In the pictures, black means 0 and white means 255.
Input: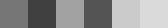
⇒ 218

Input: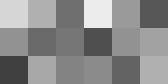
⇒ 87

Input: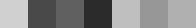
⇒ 176

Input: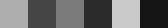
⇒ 20

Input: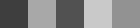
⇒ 146

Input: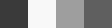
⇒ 95
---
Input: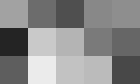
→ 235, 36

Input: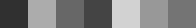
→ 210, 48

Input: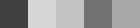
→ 214, 64

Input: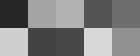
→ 215, 38

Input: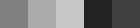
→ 199, 35

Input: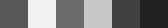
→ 242, 33

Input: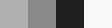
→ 248, 31

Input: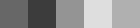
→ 222, 60
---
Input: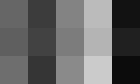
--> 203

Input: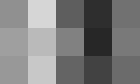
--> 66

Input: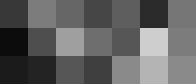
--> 180

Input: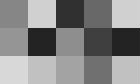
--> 112

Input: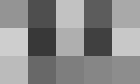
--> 134

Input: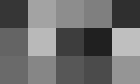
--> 75
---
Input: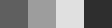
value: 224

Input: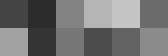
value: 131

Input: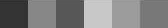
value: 88

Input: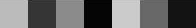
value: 139

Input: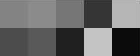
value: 118

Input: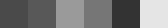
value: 154

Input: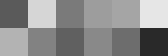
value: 122

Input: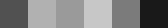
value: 154

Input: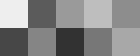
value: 154
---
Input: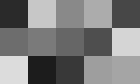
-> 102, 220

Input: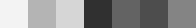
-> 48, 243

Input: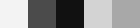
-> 17, 243

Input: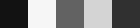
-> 98, 246

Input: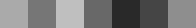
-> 104, 191

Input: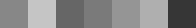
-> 122, 197
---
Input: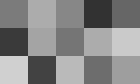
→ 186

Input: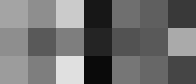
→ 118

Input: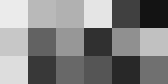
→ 85

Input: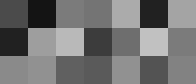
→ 145

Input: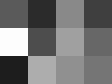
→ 173

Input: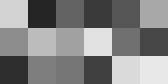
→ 64
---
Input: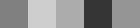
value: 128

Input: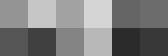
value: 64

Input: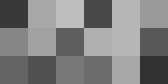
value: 81

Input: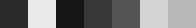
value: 22

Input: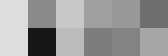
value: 23

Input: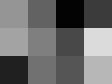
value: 219

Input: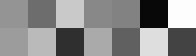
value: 47

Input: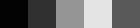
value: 3

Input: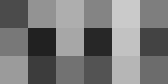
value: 60

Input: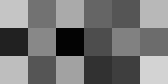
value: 85
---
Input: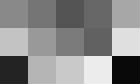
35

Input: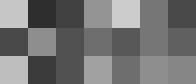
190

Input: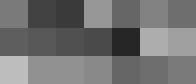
189

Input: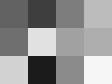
210

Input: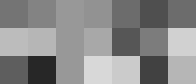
94

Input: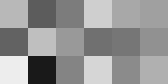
237

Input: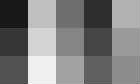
82
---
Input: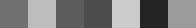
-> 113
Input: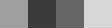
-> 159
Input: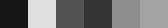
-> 22
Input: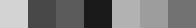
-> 211
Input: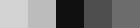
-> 210
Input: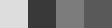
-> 221
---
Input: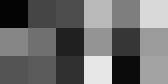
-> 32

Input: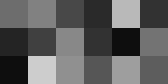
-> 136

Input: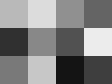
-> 81

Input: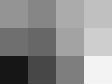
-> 163

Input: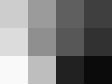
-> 87

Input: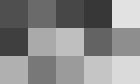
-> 191

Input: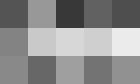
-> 215
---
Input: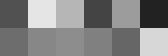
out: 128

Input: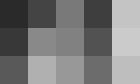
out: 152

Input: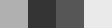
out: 52

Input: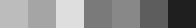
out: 136

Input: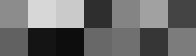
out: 112

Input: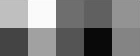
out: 84
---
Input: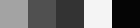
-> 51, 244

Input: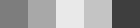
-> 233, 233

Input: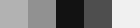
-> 18, 240

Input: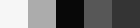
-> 8, 246

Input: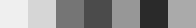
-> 75, 239

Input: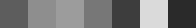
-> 119, 218

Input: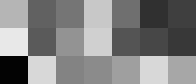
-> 208, 232

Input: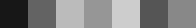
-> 150, 205
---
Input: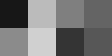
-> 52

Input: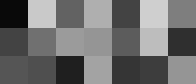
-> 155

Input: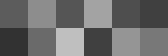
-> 191

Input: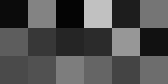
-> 37

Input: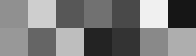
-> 190

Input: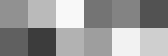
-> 178
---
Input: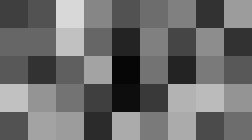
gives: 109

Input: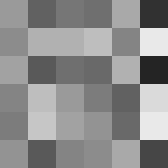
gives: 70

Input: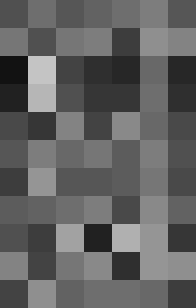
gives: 61

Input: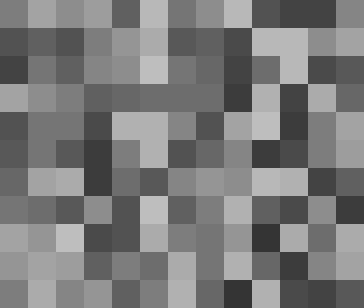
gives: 88

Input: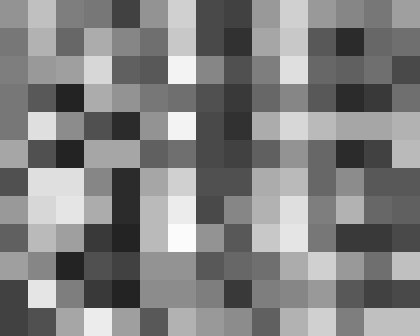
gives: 192

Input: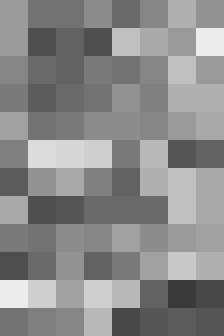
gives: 85
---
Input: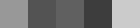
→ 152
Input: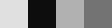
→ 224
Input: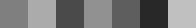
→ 127
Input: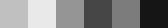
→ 192
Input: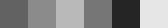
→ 98
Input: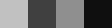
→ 193
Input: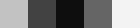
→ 194
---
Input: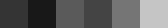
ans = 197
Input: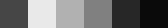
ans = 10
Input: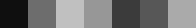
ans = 170
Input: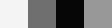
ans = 152
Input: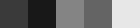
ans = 231
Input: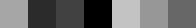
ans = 103
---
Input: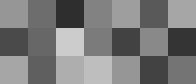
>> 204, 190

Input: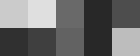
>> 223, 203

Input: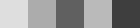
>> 222, 186

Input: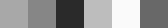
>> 250, 189

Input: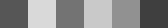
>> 217, 201

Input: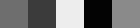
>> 237, 138

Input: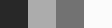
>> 251, 172
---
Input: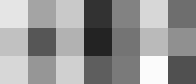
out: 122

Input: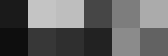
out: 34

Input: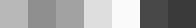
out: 250

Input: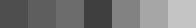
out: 130

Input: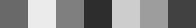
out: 205

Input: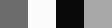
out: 251

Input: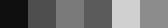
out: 91

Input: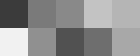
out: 81
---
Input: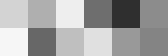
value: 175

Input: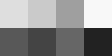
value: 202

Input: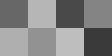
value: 182

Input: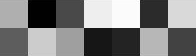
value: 1

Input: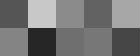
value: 200

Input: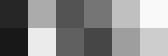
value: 171

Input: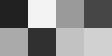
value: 243

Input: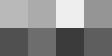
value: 171
